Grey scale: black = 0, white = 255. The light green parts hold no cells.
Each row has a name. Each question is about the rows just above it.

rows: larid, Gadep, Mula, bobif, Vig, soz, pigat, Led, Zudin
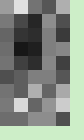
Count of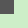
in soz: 1
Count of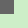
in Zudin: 0

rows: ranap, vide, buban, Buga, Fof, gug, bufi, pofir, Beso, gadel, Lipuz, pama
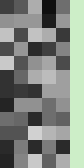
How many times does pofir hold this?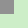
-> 3
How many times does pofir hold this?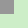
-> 0
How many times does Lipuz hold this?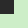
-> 3
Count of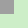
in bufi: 2
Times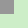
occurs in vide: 3

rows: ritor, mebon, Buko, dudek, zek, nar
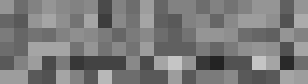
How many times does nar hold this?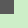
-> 7
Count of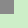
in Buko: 2
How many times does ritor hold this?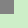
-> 7
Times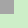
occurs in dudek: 4

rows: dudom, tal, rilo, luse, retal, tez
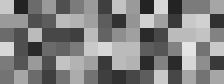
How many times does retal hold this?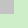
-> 1
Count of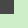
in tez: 2
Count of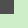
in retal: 1
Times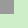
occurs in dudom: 3
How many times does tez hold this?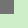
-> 4
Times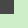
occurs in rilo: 3

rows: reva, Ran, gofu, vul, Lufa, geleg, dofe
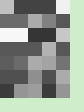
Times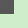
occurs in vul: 4
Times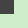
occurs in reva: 3
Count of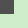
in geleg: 3
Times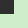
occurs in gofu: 0
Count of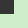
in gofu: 2

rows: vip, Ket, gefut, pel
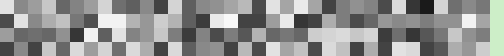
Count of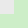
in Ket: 2
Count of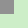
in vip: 2
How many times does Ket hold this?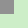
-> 3
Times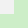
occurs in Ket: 3
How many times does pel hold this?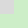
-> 5

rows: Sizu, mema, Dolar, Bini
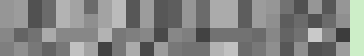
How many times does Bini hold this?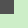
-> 1
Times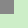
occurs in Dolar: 8
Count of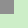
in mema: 3
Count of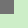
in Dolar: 5
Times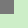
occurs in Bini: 5

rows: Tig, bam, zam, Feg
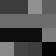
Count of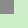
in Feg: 1
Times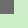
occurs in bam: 4
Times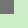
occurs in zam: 0
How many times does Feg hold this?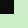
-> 0
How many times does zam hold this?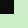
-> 3
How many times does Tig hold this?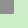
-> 1
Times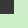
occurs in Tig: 0

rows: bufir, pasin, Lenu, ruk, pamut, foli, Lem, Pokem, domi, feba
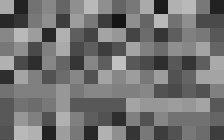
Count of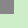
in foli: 2
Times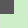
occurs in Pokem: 6
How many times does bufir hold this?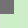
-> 1
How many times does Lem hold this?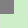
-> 6
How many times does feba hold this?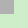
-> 2
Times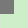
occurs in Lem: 1
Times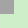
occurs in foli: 4

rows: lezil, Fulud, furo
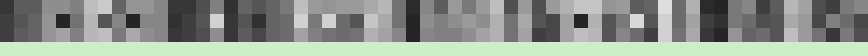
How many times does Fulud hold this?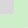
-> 1
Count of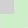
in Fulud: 4
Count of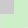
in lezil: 1
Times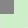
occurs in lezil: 4
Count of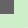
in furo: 3

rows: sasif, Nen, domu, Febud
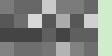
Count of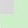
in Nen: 1
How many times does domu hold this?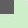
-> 3
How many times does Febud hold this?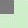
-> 0
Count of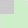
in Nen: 0
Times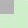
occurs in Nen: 0
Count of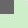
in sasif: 3

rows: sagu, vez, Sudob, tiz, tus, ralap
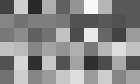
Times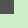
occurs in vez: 3
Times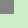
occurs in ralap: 2
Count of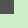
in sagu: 0
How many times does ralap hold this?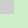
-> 2
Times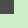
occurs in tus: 2
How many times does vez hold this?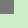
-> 1

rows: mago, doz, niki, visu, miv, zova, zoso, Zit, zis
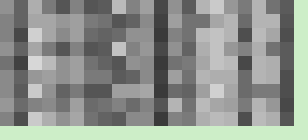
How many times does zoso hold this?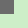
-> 2
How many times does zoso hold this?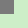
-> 3

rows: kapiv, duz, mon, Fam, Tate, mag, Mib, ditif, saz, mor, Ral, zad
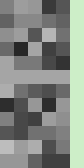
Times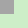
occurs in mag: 5
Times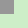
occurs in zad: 2
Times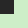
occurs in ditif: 0
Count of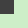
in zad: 2
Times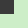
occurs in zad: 0

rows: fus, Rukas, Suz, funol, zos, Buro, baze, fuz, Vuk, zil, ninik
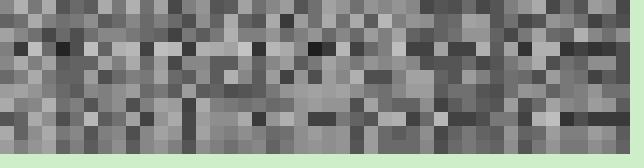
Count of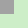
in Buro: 3
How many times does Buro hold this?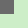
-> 4
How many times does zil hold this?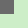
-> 4

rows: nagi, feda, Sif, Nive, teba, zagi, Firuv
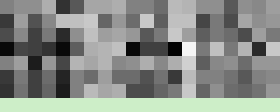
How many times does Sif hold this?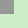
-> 1
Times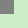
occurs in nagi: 3
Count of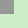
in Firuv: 1
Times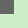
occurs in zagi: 0
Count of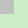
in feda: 4
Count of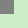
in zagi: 4

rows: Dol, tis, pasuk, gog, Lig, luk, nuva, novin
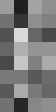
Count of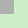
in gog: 1
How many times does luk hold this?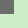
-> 1

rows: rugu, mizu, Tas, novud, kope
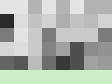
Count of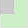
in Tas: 4
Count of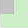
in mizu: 2
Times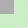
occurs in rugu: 0

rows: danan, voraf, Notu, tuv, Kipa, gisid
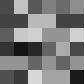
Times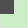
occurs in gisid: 1
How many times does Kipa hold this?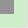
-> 4
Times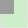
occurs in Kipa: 0
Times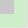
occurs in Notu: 1
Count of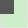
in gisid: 0
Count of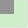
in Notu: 2
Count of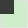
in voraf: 0

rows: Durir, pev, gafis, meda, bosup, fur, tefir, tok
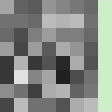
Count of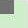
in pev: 3
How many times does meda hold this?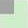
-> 0
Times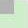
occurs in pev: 1
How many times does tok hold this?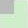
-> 2

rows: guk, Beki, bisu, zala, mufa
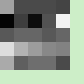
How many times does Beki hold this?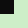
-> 1
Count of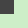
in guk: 1
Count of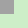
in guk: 1
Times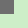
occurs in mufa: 2
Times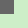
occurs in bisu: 3

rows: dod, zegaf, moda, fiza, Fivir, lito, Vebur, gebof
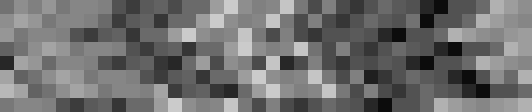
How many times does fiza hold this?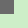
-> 4
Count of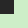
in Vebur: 2
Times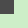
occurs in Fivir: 5
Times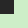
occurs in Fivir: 4
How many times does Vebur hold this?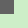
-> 2
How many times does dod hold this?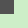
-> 5
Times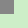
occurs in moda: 4

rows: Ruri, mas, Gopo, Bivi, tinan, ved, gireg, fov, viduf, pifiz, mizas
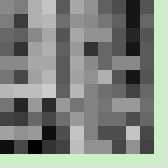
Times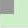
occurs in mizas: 0
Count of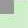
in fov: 4
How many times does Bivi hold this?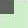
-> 2
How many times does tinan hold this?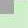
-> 3
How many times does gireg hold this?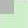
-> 2
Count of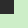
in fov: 1

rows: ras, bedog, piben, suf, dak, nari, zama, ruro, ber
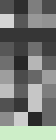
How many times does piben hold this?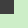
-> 0
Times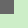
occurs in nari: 1
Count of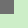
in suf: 1
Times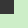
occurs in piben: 4
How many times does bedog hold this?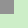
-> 1
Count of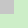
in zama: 1
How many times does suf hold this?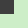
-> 2

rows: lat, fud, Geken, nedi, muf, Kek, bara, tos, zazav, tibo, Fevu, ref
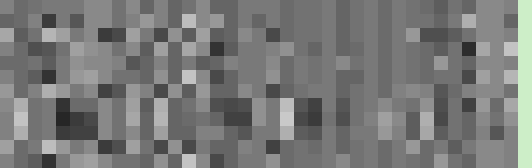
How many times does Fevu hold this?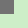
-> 3
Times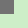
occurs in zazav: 7
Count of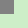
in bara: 5

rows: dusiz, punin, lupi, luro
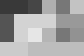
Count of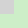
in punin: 3
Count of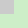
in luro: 2
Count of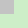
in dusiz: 1
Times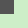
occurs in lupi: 1
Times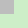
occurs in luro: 4
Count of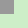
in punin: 2

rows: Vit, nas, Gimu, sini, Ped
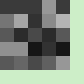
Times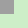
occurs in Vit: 0
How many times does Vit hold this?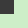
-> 4
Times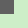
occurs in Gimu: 0
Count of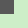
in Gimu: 2
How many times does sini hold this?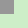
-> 0

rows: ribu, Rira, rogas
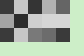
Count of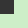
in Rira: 0
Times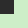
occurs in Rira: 1
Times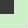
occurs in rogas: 2

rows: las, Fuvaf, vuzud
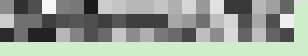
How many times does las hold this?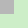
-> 3
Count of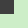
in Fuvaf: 5

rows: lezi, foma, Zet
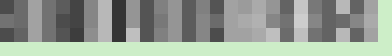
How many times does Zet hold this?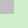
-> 3
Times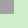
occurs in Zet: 4
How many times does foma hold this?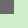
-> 3
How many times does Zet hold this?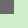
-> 1

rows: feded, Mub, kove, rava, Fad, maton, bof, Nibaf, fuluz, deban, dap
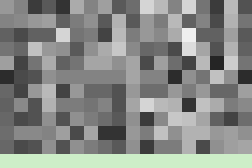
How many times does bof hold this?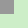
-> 5
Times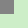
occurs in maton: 7
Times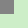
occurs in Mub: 2
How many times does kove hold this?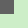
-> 5
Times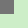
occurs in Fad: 3
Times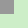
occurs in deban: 2
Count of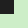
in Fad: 0

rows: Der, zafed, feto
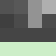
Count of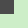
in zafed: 2
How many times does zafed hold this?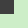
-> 1
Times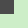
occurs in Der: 0
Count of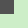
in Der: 1
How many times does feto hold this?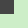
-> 4
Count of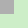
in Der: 1

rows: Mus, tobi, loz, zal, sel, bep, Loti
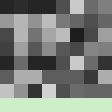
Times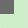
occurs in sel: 2
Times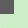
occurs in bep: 4
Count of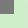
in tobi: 1
